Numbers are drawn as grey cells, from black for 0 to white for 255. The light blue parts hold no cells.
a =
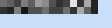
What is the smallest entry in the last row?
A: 22
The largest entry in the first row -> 227
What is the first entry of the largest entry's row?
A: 110
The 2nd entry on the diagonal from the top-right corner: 94
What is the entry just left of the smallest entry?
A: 124
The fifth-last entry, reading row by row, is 110
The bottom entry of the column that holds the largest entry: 50
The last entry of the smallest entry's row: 35

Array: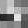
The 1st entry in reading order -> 168
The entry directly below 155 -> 94
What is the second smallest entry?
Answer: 53
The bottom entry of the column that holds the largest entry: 141
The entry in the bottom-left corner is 141
